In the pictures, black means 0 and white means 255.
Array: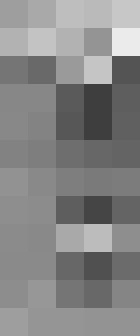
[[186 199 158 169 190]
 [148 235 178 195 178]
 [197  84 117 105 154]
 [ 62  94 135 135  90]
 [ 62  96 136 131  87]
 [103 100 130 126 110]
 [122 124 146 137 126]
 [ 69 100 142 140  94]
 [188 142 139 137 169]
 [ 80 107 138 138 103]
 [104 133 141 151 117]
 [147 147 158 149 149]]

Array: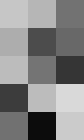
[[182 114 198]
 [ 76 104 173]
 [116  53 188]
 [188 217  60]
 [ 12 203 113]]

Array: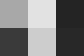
[[226  36 168]
 [205  40  58]]

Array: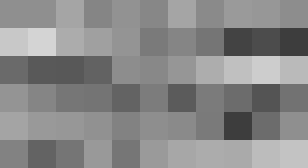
[[151 141 143 143 165 133 146 135 165 138 154]
 [ 76  61 200 212 172 160 148 122 133 117  67]
 [205 186 106  89  88  98 141 136 150 173 192]
 [ 84 114 148 133 118 116  99 124  91 123 108]
 [108 143 164 153 151 145 130 142 138 122  61]
 [188 195 130  99 117 153 118 154 167 172 170]]

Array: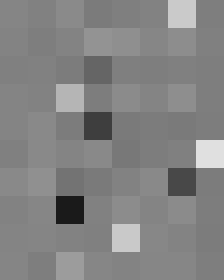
[[202 126 133 129 138 123 127 130]
 [141 128 131 126 131 147 143 134]
 [128 126 128 129 124 101 127 126]
 [142 126 132 130 181 125 139 132]
 [122 125 132 137 124  62 122 124]
 [128 224 128 137 132 137 120 125]
 [ 72 124 137 144 115 122 130 137]
 [139 125 130 134  26 129 140 132]
 [131 124 132 133 130 128 201 135]
 [134 126 133 126 156 134 131 134]]

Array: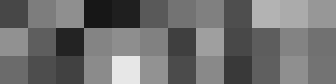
[[171 151  71 125 143  23  31  89 115 128  78 179]
 [131 113 145  94  35 132 142 129  63 159  72  93]
 [143 115 107  77  65 139 231 146  75 137  57  95]]

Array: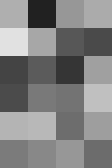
[[151 171 175  33]
 [ 87  74 225 167]
 [ 53 160  68  91]
 [115 192  75 121]
 [109 158 180 184]
 [151 108 123 136]]

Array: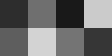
[[ 25 203  45 111]
 [116  54  94 211]]
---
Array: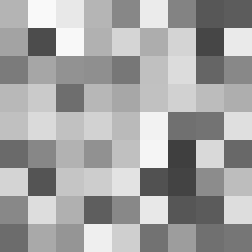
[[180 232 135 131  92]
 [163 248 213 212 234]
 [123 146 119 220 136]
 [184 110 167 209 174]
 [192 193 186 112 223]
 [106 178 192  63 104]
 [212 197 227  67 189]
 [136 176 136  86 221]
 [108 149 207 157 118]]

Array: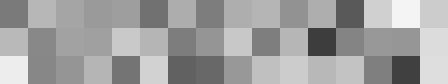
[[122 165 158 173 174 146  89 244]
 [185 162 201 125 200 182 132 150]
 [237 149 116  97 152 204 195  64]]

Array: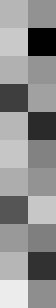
[[182]
 [201]
 [177]
 [ 62]
 [183]
 [198]
 [173]
 [ 85]
 [153]
 [182]
 [236]]

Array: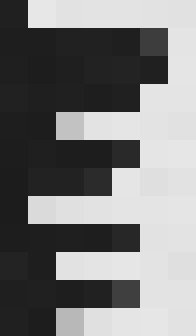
[[ 32 226 227 225]
 [ 30  33  31 228]
 [ 31  31  35 229]
 [ 33  32  32 228]
 [ 30 194 229 225]
 [ 29  29  41 230]
 [ 28  34 229 226]
 [ 28 224 228 229]
 [ 29  31  39 227]
 [ 35 226 230 223]
 [ 31  30  63 227]
 [ 32 184 229 226]]

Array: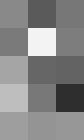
[[137 119]
 [122 125]
 [165  99]
 [190  46]
 [158 151]]

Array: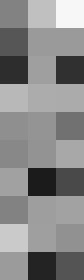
[[130 247]
 [ 86 154]
 [ 45  48]
 [184 171]
 [143 113]
 [136 168]
 [161  73]
 [130 162]
 [202 145]
 [155  84]]
